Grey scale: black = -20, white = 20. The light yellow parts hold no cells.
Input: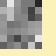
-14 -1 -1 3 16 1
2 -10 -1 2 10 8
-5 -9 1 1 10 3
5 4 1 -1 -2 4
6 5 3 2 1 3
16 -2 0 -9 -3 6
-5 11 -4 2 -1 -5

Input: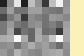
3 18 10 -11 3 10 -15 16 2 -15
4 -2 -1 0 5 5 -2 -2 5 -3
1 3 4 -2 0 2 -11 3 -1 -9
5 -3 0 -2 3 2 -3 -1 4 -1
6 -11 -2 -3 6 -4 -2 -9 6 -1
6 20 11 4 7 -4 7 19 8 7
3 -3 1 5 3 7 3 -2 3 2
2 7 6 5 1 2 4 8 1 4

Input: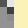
16 -7
-10 3
2 3
3 3

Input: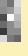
14 -2 3
12 4 2
9 19 -8
7 2 -3
2 2 -11
-4 -1 14

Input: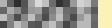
-1 11 13 4 -9 -12 -3 10 14 6 -7 -13 -5 8
-6 2 8 -4 -3 8 0 -6 5 4 -6 2 7 -4
-3 9 4 -8 -2 10 2 -8 0 10 1 -8 1 10
-4 9 9 -3 -9 1 10 5 -7 -6 5 10 0 -9

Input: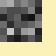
-10 -3 1 -3 7 5
-15 0 -7 -8 -8 -4
-4 -17 -15 -5 -8 -14
0 -4 -7 -6 -13 -3
-15 6 4 -10 11 -7
-12 -6 -11 -16 -13 -4

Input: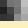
10 -1 -2 -11
8 -2 -9 -15
6 2 -11 -12
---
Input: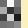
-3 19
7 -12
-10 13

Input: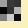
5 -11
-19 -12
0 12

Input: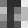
-1 -13
10 -12
4 -11

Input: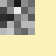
7 -3
-9 2
-13 -14

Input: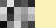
-5 15
14 -15
9 -11

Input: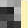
10 6
-13 -15
-10 -9

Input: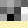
4 7
-5 1
6 -19

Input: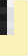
-16 18
-13 15
-16 15

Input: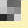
12 -4
10 5
-14 -6
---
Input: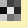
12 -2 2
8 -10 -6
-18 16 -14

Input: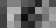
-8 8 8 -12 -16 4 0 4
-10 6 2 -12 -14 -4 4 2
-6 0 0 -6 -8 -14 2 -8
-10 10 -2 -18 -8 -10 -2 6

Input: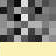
-14 -10 8 -6 -12 -14 6 2
-16 -8 6 -4 -6 -18 0 -2
2 6 0 -4 8 8 0 4
4 -6 -16 12 -10 2 -6 6
2 -10 -18 14 -12 0 -8 -4
2 -8 -20 16 -8 -2 -2 -4

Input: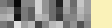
-1 -5 15 5 9 -9 1 9 11 -3 3 -7 1
3 5 -13 -1 -5 13 3 -3 -9 5 -1 9 5
7 9 -17 -1 -5 9 7 -3 -11 1 1 7 3
-1 -5 -19 1 1 13 3 -3 -15 7 -3 11 5

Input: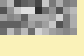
-7 3 11 15 15 -13 -3 3 -7 5 9
5 1 3 -5 7 7 7 5 13 -1 7
-3 9 1 9 -3 13 9 5 3 1 3
-5 -5 -5 -1 5 1 5 11 -7 -1 7
3 9 -9 -5 -3 -9 11 -1 7 -1 1

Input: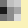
-2 2 14
-2 10 12
-16 2 6

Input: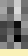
6 -6 14 -4
4 2 12 -2
2 -2 10 0
2 -4 6 -6
-8 -4 -12 0
-10 -8 -18 4
-10 0 -20 -8

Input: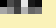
6 2 -10 8 -4 -2
-20 -8 -12 16 -16 -18

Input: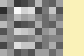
-13 -1 19 13 15 -9 -1 11 -7
-9 -1 15 11 11 -7 -1 7 -5
-7 1 13 11 9 -7 3 7 -3
-3 1 9 5 7 1 -3 3 -1
3 1 -1 -1 1 5 -1 1 1
7 3 -7 -3 -7 5 5 -3 3
9 3 -9 -7 -5 7 -3 -5 5
9 5 -11 -9 -5 9 -3 -5 5
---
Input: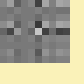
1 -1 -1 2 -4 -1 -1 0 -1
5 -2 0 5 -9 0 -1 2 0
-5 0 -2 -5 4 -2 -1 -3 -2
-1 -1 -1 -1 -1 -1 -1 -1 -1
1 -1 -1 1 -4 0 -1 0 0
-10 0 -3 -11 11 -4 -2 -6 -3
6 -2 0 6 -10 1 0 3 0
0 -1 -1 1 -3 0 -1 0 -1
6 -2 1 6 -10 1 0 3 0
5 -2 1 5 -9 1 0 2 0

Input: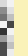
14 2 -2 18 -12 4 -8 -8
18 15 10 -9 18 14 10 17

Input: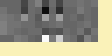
-4 -2 -1 0 0 -4
-4 -4 -2 -2 -2 -4
-4 -4 -3 -2 -3 -1
-9 -10 3 -3 -4 -2
-3 -3 -3 -3 -3 -4
0 -4 -6 -5 -3 -5
-9 -18 5 -4 -8 19
-3 -4 -3 -3 -6 -1
-9 -13 5 -2 -7 12
-3 -4 -4 -4 -3 -2
-3 -4 -3 -4 -4 -3
-2 -1 -5 -3 -2 -7
-3 -3 -3 -2 -6 0
-2 -4 -4 -4 -2 -3

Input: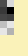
-8 -11 -9 10 16
14 -20 -10 16 8

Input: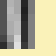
-7 -7 -7 -7 -7 -9 -13
8 9 8 7 7 4 -1
6 6 8 9 9 13 15
-14 -15 -14 -13 -13 -13 -11
-1 -1 0 0 0 0 0

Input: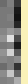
-3 -1 -1 -1 1 3 -1 3 1 -3 2 0
0 -1 0 -1 4 15 0 13 0 0 11 1
-11 -16 -17 -14 1 -8 -16 -6 2 -12 -4 7

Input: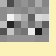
8 2 2 10 -7 2
-8 3 18 -14 11 3
1 2 11 -4 0 3
3 1 7 4 -2 3
0 4 -5 -2 17 3
7 2 14 4 -16 2
1 3 13 -5 1 2
